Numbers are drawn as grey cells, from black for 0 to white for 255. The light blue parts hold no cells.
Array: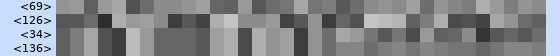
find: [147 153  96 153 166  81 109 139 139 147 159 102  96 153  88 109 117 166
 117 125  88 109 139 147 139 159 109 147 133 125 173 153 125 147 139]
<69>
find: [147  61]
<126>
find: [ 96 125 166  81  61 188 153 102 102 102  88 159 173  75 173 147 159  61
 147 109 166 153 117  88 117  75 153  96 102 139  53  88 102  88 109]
<34>

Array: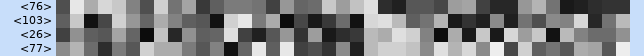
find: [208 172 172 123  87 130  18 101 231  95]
<77>
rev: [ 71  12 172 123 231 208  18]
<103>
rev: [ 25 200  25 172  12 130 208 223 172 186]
<26>
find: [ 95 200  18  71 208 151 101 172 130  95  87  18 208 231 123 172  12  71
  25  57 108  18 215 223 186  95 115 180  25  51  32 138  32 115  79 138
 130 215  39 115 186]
<103>
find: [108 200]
<76>
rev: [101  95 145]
<26>

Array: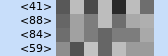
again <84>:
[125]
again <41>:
[189]
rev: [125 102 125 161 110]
<84>
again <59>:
[155]
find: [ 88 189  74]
<41>
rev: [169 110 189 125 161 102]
<88>

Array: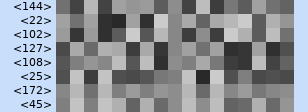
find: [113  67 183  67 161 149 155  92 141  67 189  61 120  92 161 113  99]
<144>
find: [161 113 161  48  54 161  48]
<127>

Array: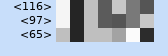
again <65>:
[191]
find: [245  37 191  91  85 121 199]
<97>
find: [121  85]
<116>
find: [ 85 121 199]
<97>
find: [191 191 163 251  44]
<65>

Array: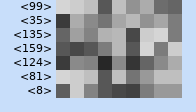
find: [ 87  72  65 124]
<8>
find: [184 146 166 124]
<35>
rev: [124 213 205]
<135>
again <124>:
[138]

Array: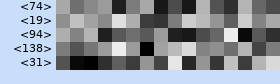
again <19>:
[204]
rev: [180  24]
<74>

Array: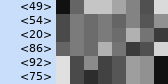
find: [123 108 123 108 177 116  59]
<20>
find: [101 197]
<49>
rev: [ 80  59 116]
<86>
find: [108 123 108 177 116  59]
<20>
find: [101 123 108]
<86>
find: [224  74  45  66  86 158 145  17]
<75>

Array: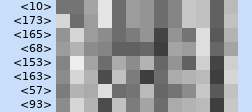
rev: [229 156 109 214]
<173>
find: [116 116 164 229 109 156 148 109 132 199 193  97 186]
<10>
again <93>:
[179]
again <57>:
[116]
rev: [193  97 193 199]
<173>
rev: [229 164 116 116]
<10>

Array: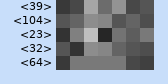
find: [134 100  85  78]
<32>
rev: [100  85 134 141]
<104>
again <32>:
[85]
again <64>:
[121]
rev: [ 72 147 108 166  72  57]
<39>
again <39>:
[72]

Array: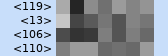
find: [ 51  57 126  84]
<106>
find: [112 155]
<119>
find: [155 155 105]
<110>
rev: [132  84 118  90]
<13>

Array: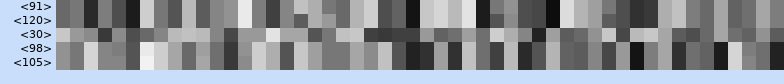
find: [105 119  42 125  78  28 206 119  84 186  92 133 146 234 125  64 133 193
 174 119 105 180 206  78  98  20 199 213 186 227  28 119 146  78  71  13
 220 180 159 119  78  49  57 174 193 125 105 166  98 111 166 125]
<91>
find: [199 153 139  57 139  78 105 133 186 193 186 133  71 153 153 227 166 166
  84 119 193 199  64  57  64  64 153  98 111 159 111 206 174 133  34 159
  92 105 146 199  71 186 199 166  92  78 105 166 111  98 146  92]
<30>
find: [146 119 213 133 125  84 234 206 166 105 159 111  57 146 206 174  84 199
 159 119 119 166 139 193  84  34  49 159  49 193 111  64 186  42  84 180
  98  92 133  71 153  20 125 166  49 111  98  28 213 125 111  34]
<98>

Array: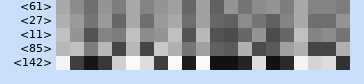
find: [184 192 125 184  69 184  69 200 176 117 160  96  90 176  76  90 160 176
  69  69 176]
<85>
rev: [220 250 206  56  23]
<142>
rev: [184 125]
<85>

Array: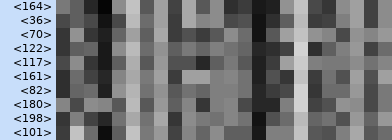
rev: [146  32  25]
<164>
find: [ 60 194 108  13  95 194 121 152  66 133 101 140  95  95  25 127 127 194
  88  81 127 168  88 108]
<101>
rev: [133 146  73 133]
<70>
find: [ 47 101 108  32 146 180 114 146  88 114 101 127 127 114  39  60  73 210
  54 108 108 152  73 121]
<82>
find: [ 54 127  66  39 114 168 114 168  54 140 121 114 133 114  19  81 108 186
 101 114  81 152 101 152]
<198>

